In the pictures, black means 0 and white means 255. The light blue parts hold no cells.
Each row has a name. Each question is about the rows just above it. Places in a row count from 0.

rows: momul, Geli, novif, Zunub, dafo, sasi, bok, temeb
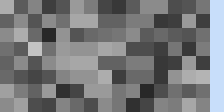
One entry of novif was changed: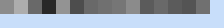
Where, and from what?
5, [84]
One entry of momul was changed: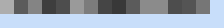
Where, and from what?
4, [84]
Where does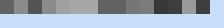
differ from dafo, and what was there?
9, [124]
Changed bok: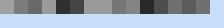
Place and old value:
2, [98]
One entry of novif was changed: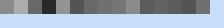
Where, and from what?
11, [105]
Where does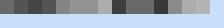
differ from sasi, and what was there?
12, [147]

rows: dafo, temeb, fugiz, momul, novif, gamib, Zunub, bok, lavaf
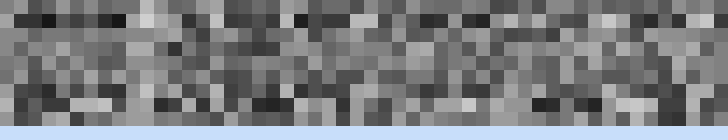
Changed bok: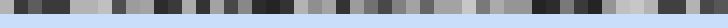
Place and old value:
12, [64]
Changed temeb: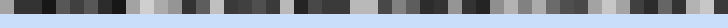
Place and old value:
21, [30]
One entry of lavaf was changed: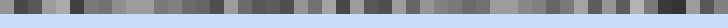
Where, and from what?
7, [107]
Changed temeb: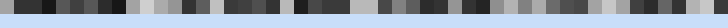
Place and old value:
19, [58]
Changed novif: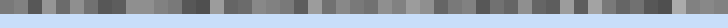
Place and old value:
15, [149]
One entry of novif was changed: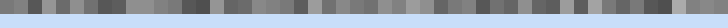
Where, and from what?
45, [113]
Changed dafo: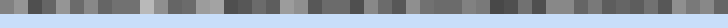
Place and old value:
14, [149]

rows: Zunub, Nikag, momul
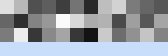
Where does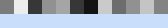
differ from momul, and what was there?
3, [137]
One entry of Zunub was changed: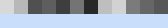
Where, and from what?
0, [223]

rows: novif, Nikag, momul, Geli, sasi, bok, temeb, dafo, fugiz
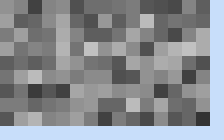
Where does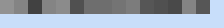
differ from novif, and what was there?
14, [94]
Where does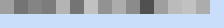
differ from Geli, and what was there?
12, [180]
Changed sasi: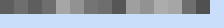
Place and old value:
9, [166]
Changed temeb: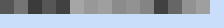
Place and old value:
10, [139]
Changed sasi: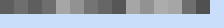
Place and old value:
7, [110]

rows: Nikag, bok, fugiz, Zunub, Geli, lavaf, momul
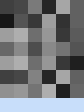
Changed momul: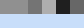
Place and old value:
1, [151]
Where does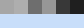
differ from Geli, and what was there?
0, [158]

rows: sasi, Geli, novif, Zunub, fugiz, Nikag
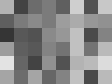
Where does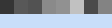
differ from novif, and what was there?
4, [151]
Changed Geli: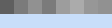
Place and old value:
2, [138]
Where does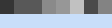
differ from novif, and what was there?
2, [82]
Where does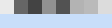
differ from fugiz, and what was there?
0, [227]
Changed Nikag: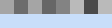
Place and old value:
5, [193]
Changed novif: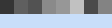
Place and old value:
1, [88]

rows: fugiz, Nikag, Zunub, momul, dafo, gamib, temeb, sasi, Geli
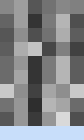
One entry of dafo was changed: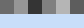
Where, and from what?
3, [122]
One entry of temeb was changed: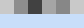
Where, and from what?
4, [142]

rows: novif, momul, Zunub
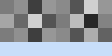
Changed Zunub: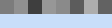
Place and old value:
5, [84]
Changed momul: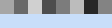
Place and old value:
3, [84]
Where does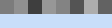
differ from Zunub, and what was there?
4, [138]
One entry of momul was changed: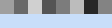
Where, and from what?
0, [166]
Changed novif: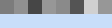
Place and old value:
2, [62]
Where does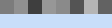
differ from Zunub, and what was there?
6, [173]

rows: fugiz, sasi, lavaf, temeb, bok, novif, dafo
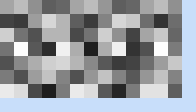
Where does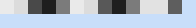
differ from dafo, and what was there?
8, [38]
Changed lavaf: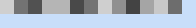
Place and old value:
12, [102]
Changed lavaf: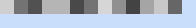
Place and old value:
7, [207]

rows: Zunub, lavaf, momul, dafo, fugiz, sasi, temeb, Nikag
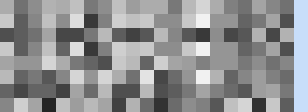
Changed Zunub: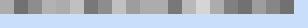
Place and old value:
18, [164]
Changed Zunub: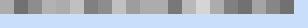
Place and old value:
6, [120]
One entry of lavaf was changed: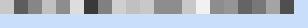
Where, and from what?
15, [149]

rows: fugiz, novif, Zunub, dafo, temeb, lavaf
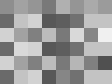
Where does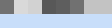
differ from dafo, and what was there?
0, [106]
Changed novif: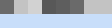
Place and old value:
5, [113]
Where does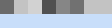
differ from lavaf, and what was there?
3, [88]
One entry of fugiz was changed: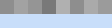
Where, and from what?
5, [149]

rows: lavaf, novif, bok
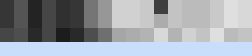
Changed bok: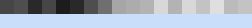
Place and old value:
13, [209]
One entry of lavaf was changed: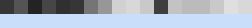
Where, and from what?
9, [209]
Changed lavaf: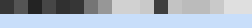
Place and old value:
17, [216]

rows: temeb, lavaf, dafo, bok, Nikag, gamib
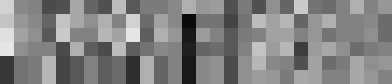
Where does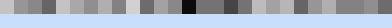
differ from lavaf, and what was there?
26, [136]
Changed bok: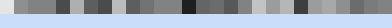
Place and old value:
11, [136]
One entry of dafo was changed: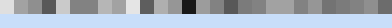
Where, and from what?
24, [130]
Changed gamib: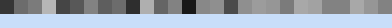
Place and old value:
1, [115]

